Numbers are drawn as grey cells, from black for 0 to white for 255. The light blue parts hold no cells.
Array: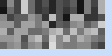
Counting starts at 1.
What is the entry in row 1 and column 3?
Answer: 67
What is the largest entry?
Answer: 219
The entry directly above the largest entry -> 204
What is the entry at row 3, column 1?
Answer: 137
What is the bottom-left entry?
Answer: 107
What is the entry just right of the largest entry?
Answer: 137
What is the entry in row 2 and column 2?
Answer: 107
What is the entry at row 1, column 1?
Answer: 37
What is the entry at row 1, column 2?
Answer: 137
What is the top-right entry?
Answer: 174
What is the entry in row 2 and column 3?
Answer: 67
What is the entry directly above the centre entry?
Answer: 190
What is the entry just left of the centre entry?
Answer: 162
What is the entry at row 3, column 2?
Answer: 67
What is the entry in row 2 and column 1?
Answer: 21
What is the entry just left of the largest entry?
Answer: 81
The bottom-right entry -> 67

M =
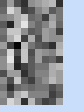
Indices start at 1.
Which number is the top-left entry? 91
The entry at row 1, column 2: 157
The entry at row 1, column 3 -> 79
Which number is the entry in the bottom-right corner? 157
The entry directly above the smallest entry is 214
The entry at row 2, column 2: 214
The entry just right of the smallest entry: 185
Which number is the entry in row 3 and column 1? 131
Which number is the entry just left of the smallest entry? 64
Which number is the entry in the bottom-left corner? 131
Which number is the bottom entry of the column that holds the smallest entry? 185
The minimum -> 4
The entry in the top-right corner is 48
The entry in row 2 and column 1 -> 104
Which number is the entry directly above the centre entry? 117

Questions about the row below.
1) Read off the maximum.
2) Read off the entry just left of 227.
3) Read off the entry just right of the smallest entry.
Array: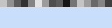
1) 227
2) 132
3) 117
